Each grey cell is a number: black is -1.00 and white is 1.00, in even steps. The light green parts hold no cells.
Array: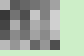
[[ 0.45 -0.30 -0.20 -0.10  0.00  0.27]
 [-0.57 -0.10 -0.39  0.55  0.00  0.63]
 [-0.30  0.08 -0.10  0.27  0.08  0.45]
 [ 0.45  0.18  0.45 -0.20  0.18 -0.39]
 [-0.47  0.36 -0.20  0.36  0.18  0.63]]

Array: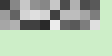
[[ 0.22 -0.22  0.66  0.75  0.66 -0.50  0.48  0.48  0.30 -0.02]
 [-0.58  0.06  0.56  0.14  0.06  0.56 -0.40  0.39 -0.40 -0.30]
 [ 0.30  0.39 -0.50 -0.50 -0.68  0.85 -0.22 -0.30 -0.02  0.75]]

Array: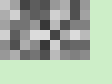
[[ 0.09 -0.37  0.36  0.09 -0.57  0.63 -0.27 -0.19 -0.19]
 [ 0.63 -0.27  0.19  0.72  0.72 -0.47  0.36  0.72  0.46]
 [ 0.27 -0.09 -0.09  0.19 -0.57  0.46 -0.37  0.00  0.00]
 [ 0.55  0.27 -0.47 -0.27 -0.37  0.19  0.36 -0.37  0.19]
 [ 0.19  0.36 -0.19 -0.09 -0.37  0.46  0.09  0.00  0.09]
 [ 0.36  0.63 -0.09 -0.27 -0.19  0.63  0.46 -0.37  0.27]]

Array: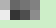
[[ 0.85 -0.59 -0.39  0.10]
 [ 0.40 -0.19 -0.09  0.01]]

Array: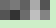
[[-0.34 -0.60 -0.15  0.50  0.03]
 [-0.15 -0.05 -0.24  0.33 -0.34]]

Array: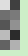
[[ 0.47 -0.66]
 [ 0.74 -0.50]
 [-0.13 -0.04]
 [-0.33  0.14]
 [-0.23  0.39]]

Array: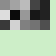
[[ 0.73 -0.91  0.19 -0.82 -0.73]
 [ 0.10  0.28  0.47 -0.47 -0.73]
 [-0.55  0.65  0.00 -0.10 -0.38]]

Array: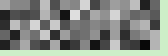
[[-0.20 -0.75  0.14 -0.12  0.58 -0.65  0.24 -0.20 -0.12  0.14 -0.65  0.24
  -0.65 -0.04  0.14  0.41]
 [-0.75 -0.38 -0.46 -0.38  0.41 -0.12 -0.85  0.74 -0.30  0.32  0.14  0.66
   0.05 -0.20 -0.12 -0.30]
 [-0.75 -0.20  0.32 -0.38 -0.55  0.32 -0.75 -0.55  0.05 -0.85 -0.46  0.58
  -0.46 -0.55 -0.94  0.41]
 [ 0.32  0.05  0.05 -0.30  0.49 -0.38  0.14  0.05  0.66 -0.46 -0.04  0.24
   0.14  0.49 -0.75 -0.20]
 [-0.65  0.49 -0.04  0.66 -0.30  0.58 -0.38 -0.04 -0.12  0.05 -0.04  0.24
  -0.38  0.24  0.41 -0.55]]
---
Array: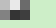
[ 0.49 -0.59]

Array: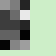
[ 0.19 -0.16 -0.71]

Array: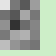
[ 0.79 -0.32 -0.15  0.02]

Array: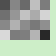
[-0.38  0.18  0.10  0.41]

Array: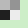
[0.45 0.85]

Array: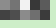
[ 0.10 -0.39]
